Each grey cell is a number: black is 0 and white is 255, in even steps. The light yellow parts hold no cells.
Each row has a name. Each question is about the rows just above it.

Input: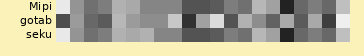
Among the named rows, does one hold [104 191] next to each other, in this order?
yes
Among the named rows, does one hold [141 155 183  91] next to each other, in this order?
no
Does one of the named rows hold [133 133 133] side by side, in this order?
yes
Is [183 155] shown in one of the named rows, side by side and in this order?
yes
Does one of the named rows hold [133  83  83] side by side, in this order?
yes

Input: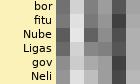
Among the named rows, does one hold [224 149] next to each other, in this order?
no
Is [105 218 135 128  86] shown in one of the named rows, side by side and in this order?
no
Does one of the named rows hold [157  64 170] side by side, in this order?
no
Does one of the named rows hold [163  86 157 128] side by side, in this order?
no

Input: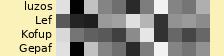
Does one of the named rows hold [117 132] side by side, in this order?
no
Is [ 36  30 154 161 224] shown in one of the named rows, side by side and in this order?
yes
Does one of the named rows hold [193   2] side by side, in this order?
no
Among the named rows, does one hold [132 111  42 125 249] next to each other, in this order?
no
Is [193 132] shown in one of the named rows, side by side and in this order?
yes

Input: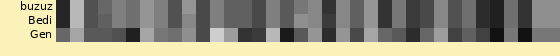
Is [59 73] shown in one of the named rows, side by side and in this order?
yes
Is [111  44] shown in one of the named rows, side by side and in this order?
yes

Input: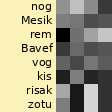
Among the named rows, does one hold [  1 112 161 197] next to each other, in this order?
yes
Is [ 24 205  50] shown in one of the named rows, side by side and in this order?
no
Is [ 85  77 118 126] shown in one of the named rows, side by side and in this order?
no

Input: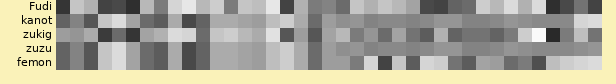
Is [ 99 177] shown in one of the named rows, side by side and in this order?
no
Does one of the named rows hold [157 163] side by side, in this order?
no
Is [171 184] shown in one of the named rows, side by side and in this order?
no
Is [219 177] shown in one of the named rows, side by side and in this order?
yes
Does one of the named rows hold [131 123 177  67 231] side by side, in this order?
no
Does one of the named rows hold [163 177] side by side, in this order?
yes
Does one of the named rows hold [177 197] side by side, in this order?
yes

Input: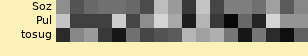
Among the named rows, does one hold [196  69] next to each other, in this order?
yes
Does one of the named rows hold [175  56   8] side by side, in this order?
no
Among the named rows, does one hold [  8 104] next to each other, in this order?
yes

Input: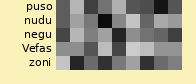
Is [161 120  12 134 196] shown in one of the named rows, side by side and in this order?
yes
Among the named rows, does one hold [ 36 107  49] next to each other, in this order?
yes
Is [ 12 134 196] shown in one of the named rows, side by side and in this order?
yes
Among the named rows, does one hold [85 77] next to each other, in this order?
yes
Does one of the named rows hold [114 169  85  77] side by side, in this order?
no
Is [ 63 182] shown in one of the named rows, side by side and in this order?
no

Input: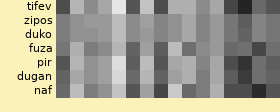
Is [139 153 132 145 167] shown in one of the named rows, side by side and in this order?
yes
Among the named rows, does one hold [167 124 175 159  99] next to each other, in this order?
no
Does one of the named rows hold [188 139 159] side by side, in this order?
yes
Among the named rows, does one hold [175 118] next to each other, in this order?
no
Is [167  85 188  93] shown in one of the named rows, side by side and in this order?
no
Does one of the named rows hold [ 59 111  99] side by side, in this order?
yes

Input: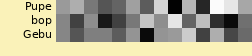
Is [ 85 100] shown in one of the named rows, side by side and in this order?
yes
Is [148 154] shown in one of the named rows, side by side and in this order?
yes
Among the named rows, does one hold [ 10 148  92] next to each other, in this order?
no
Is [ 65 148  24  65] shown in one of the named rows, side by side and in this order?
no

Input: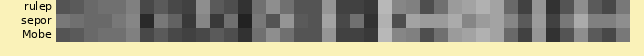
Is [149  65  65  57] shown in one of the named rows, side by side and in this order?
yes
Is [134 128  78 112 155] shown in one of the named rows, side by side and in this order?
yes
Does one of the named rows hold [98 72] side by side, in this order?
no
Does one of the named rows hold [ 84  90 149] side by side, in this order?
no
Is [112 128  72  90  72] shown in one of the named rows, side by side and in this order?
yes
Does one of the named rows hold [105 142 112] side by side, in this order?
no

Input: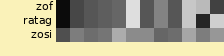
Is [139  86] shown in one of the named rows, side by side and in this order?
no
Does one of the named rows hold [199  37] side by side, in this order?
yes
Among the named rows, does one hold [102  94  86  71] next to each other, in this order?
no
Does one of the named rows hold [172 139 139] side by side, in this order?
yes

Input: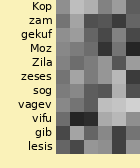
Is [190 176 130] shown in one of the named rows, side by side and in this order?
yes
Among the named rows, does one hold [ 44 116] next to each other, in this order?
no
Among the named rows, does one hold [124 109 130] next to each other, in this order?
no

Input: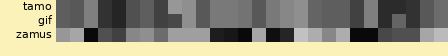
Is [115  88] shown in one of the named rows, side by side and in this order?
yes
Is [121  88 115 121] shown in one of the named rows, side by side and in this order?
no
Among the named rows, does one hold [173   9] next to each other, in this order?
yes
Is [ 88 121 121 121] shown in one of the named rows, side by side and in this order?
no
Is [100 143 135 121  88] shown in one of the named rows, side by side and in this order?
no
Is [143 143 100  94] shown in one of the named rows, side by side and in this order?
no
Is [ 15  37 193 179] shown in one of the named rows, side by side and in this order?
no

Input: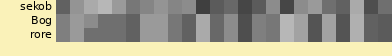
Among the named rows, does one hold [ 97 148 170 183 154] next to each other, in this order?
yes
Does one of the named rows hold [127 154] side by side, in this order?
yes
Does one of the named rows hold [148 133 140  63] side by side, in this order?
yes
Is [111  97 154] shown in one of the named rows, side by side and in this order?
yes
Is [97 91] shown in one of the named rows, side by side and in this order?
yes

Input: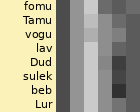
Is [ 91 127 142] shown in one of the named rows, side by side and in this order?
no
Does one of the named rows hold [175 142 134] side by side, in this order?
no
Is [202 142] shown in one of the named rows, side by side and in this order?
yes
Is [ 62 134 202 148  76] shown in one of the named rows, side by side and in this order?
no
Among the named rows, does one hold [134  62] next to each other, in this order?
yes
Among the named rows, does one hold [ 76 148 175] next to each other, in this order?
yes
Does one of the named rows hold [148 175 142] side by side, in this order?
yes

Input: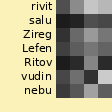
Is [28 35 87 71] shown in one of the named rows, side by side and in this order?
no
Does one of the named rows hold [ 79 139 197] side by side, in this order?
yes

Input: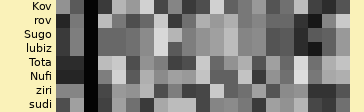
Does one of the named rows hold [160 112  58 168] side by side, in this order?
yes
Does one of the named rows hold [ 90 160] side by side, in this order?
no
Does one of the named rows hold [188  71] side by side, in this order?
yes
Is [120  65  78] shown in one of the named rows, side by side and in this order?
no
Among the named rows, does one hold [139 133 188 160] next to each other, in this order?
no
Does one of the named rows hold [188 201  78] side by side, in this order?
yes

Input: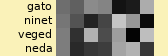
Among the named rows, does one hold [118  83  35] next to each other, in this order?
yes
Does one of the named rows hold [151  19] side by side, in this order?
no
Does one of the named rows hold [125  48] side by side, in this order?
yes
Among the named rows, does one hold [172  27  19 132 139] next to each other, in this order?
no
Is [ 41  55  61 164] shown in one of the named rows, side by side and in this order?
yes

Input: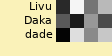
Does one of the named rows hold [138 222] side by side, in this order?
no
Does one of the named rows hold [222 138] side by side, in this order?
yes
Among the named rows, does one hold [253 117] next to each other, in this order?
no
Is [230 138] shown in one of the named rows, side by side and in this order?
no
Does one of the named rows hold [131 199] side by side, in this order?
no
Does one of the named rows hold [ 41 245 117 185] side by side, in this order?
yes

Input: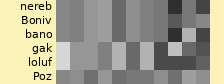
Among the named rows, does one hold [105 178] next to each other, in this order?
yes
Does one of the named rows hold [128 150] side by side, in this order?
yes
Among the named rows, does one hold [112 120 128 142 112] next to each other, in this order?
no
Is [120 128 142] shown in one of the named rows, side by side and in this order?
no
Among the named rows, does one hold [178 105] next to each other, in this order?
yes

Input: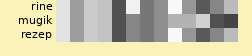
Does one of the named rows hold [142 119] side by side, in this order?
no
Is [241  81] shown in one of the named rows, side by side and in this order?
no
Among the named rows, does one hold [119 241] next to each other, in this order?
no
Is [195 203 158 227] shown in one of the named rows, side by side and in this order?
no
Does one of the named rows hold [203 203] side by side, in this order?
no
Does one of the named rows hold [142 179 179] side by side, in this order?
yes

